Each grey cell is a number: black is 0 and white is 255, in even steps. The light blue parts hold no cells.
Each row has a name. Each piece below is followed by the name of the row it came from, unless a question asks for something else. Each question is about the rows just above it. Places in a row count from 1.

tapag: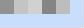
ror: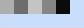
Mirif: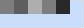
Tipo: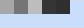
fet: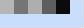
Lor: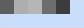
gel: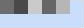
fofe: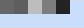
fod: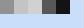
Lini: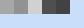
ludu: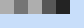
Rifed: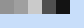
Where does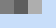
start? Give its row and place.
Mirif, 1
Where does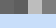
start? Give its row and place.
fofe, 1
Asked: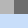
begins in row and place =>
Lor, 3
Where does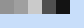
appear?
Rifed
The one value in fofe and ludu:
[35]
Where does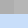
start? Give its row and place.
Lor, 2
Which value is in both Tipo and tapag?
[189]

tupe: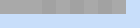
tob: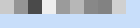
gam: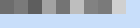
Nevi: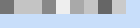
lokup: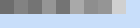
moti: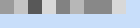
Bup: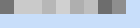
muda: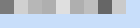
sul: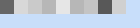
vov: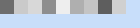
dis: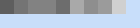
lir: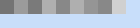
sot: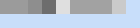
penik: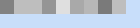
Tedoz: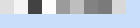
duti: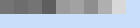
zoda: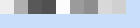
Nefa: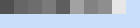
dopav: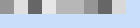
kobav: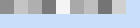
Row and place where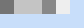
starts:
Nevi, 1
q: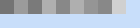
lir
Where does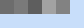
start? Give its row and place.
Nefa, 3

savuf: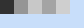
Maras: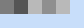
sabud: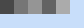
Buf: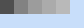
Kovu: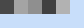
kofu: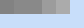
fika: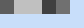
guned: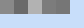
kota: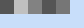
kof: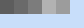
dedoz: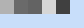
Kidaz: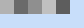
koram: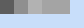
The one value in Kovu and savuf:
[164]
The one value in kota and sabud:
[118]
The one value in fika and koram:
[93]
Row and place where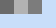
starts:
guned, 2
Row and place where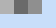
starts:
Kidaz, 1
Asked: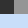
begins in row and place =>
savuf, 1

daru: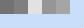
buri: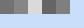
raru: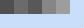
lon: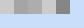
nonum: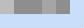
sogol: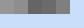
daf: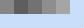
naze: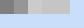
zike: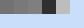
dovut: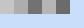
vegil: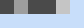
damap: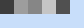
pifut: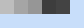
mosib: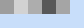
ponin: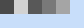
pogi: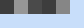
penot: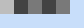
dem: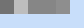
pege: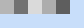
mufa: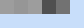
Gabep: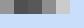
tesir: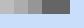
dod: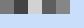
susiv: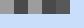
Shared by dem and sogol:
[142]
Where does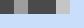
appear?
vegil
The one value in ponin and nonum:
[165]
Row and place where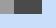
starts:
vegil, 2

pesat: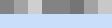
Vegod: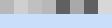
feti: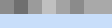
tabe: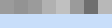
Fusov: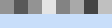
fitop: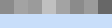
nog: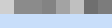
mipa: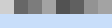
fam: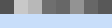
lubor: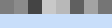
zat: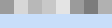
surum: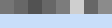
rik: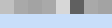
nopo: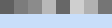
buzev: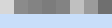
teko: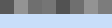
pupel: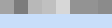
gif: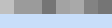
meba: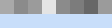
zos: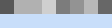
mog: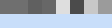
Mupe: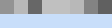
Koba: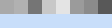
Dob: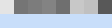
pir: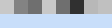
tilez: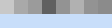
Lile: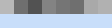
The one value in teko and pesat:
[117]
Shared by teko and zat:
[124]
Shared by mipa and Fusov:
[147]
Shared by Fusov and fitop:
[192]
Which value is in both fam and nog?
[111]
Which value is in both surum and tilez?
[139]
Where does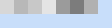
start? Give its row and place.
zat, 2

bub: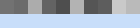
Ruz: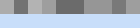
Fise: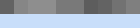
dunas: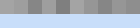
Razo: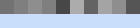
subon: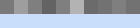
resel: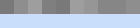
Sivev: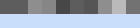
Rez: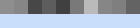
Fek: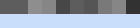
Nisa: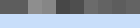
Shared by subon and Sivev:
[114]
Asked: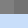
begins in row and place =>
subon, 9
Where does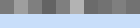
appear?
subon
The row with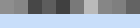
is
Rez
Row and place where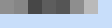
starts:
Sivev, 3
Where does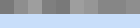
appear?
resel
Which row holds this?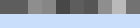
Sivev

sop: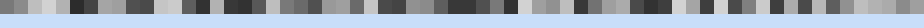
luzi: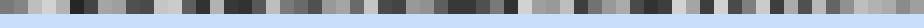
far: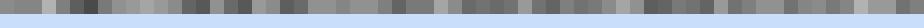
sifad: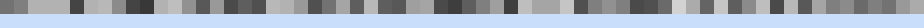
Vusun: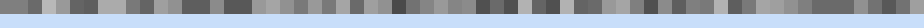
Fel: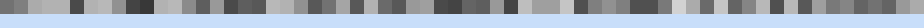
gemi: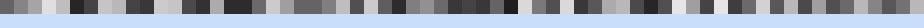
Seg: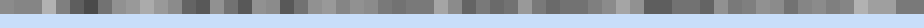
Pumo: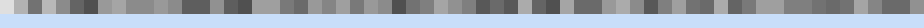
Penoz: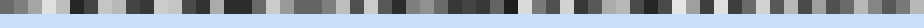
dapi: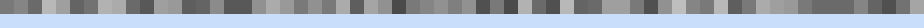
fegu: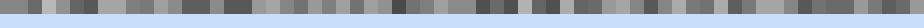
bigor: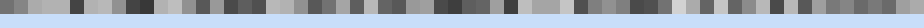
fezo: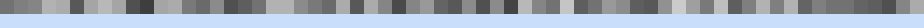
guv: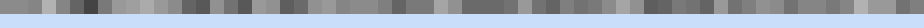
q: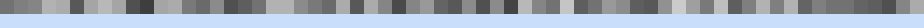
fezo
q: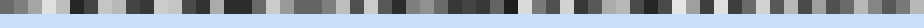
Penoz
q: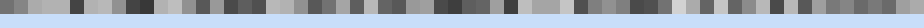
bigor

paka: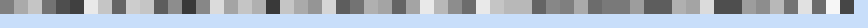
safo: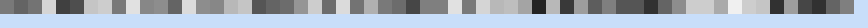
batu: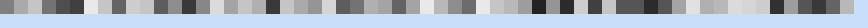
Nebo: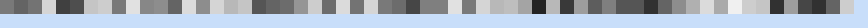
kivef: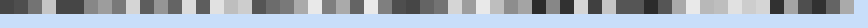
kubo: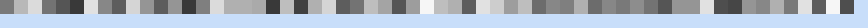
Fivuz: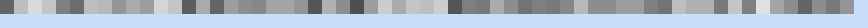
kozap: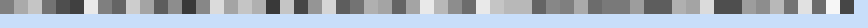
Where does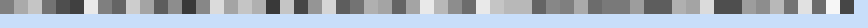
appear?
kozap
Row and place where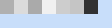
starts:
Nebo, 50
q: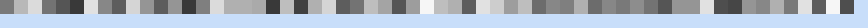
kubo

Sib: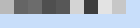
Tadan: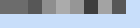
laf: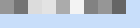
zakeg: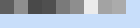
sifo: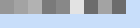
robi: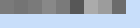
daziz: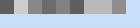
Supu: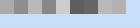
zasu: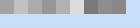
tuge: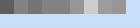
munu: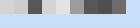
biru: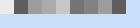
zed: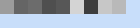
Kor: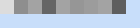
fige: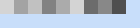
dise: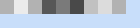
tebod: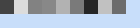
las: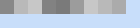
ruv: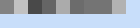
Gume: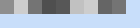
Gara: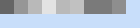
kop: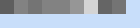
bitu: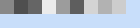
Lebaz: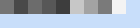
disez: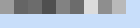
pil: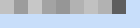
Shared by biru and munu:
[156]
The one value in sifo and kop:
[150]
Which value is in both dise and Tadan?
[87]
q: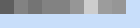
tuge

